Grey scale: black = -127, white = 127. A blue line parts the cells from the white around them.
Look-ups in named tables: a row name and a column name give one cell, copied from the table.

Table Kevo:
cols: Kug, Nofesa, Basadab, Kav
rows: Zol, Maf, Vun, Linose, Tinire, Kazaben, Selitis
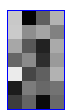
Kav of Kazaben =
-12
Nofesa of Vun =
-39
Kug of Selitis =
-66
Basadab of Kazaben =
-23
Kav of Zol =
50
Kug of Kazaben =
-99
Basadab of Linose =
-81
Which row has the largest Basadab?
Maf

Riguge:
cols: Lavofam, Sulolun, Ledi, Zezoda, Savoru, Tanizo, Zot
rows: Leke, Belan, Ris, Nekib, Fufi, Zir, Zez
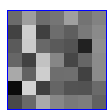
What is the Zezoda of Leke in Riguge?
-10
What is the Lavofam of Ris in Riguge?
-37
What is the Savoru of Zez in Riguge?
-6
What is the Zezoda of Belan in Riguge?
-18
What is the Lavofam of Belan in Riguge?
-61
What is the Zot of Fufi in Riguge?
11
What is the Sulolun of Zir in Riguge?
82
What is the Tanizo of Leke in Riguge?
-12
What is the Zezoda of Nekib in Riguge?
6
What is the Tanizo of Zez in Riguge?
-2
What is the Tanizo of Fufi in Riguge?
-62
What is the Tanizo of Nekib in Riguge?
-25
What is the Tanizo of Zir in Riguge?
-45
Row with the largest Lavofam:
Fufi

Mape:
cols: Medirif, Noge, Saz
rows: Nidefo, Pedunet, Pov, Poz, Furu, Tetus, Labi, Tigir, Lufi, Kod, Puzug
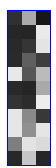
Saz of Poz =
-66
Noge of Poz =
-32
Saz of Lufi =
101
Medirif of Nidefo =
-79
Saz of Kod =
90
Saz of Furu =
59
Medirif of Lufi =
102
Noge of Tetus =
-90
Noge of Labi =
-83
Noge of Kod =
99
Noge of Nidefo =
42
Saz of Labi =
109
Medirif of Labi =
-76
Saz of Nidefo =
-104
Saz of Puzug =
-89

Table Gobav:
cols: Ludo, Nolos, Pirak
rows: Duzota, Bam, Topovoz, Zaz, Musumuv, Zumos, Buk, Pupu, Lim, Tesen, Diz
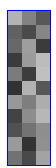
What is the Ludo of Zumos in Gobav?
-77
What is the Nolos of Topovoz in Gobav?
30
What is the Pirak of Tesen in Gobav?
16
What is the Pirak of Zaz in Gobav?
60
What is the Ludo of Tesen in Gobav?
26
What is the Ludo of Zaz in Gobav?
-68
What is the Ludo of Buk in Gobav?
24
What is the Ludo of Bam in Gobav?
-30
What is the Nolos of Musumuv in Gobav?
-66
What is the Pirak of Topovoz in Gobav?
-68
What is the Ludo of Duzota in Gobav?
51
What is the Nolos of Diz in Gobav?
-54
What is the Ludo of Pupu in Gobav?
-60
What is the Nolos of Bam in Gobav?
-53
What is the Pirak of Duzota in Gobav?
-39
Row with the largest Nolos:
Zumos

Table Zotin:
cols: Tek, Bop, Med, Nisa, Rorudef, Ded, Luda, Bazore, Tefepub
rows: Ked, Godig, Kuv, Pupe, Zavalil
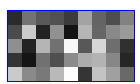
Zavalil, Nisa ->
57
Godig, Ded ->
53
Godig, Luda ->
-25
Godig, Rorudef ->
-107
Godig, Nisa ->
17
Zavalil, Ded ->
-74
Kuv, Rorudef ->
119
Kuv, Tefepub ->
-79
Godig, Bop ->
75
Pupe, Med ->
-14
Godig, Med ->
-92
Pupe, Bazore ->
7
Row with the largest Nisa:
Zavalil

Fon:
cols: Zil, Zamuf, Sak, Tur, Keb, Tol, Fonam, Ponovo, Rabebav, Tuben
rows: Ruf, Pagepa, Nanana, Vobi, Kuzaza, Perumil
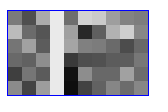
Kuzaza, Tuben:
-19
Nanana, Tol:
0
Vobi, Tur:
106
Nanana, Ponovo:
-21
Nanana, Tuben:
-23
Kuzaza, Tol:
13
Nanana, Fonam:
-3
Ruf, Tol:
82
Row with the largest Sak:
Ruf

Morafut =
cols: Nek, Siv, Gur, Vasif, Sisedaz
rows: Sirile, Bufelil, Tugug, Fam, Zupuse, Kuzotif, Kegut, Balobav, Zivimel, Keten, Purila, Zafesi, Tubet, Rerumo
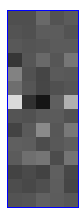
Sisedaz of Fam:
-9
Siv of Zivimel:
-37
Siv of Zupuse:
-46
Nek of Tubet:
-50
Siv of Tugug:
-43
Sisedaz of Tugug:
-36
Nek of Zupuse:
2
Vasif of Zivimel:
-40
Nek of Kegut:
90
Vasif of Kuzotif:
-47
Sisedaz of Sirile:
-36
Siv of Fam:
-41

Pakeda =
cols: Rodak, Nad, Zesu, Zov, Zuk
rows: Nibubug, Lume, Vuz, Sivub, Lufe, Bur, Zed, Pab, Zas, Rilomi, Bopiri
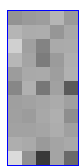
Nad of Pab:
28
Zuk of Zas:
32
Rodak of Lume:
53
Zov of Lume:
22
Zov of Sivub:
27
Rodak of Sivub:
55
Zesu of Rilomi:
26
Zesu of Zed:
38
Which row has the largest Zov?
Nibubug

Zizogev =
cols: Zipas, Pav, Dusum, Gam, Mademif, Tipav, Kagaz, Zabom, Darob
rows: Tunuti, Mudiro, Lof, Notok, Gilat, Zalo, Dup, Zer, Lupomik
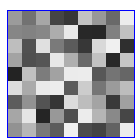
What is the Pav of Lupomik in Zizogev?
55
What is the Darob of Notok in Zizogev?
70
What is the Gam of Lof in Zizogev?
-5
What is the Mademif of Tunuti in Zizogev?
-72
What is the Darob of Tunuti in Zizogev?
108
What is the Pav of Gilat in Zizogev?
64
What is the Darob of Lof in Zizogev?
-80
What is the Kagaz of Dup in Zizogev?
36
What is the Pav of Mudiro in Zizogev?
2
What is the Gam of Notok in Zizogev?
103
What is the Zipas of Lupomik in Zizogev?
18
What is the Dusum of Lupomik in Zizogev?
-6
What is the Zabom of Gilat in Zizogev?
-11

